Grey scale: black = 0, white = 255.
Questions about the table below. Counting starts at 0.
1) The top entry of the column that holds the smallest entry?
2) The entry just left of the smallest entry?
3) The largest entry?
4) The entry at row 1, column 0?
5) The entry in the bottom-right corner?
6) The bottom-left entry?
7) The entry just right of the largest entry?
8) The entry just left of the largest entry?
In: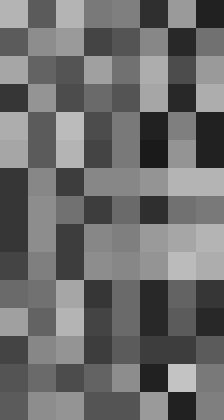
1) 47
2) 121
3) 195
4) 91
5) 127
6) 91
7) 121
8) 33

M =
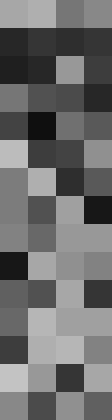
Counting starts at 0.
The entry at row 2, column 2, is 152
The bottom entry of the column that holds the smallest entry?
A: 75
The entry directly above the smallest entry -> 81
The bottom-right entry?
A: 96
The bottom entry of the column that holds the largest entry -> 136
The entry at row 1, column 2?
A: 46
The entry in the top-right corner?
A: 136
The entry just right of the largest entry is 152
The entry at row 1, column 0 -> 39
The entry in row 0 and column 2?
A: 118
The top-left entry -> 167
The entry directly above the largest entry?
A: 61
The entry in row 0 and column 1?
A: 175
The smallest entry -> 15
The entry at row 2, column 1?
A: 39
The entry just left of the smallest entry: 67

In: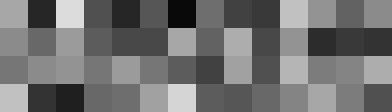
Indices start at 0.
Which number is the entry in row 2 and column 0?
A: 118
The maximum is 220
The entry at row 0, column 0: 167
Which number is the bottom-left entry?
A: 193
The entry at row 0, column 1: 38
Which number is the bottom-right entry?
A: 80
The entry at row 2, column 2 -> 147
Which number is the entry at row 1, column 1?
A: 104
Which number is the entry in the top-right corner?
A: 139
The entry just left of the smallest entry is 86
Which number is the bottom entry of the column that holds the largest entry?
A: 31
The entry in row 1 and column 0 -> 139
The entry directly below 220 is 155
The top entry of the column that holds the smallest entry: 9
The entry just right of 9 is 110

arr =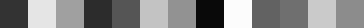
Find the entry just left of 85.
44
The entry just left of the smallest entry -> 146

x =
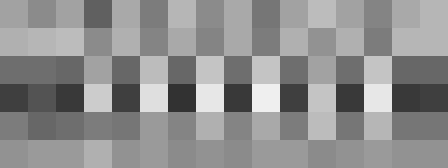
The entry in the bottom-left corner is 146
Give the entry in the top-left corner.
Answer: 162
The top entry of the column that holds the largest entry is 118
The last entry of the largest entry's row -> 63
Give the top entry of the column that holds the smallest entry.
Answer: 182
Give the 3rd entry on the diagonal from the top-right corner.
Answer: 196
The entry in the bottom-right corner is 146
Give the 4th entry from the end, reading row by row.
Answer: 146
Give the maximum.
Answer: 239
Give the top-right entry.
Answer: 182
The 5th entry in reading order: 169
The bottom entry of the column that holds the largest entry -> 154
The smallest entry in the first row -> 96
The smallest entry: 50
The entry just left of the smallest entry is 223
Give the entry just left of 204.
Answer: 57
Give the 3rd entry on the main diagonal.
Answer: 103
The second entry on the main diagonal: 182
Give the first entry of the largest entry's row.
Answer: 63
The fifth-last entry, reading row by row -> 139
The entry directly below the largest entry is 169
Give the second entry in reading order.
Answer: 139
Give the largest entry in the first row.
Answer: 188
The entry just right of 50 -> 231
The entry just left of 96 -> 162

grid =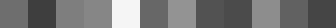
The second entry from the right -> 97
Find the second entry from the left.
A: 62
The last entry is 69

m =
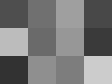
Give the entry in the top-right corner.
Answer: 72
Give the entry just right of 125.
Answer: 204
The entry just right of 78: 112
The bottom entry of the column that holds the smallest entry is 50

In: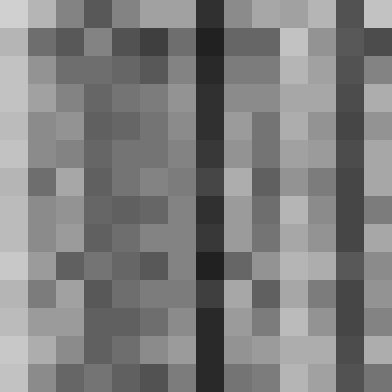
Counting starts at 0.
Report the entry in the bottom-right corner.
116
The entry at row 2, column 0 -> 194
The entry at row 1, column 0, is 181
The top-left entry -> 208
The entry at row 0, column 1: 181
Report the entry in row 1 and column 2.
88
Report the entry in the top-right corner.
194
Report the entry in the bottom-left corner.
194
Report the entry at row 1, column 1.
110

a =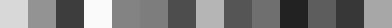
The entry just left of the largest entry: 61
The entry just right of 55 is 167

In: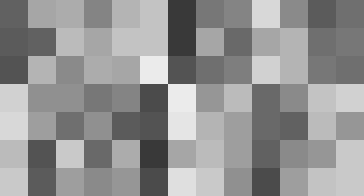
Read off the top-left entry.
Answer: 97
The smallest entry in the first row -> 57
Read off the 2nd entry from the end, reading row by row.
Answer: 195
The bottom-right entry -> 201
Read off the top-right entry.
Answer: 111
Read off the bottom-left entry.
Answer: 201
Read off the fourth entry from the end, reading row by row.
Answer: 75
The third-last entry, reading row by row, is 158
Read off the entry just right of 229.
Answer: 180
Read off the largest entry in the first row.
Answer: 216
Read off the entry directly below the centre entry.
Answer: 229
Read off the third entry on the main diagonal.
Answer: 138
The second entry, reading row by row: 166
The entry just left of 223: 75
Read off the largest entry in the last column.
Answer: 209
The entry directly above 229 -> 235
